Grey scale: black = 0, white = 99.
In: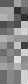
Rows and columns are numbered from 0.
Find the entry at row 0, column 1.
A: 36
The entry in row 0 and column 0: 36
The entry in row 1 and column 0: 63
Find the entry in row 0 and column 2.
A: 63
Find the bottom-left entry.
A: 42
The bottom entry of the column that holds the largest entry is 47
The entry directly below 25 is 81
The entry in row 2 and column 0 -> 69
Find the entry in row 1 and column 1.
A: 63
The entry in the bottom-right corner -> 81
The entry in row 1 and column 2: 19
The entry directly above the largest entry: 47
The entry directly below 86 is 69

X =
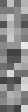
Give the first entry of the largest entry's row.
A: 53
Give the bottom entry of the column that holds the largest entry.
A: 84
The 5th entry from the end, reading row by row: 43
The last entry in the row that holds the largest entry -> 90
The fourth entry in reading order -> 69
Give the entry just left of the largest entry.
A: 58
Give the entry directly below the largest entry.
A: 58
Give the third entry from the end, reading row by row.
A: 38
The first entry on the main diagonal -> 38
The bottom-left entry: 32
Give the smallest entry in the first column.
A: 26
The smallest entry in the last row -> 26
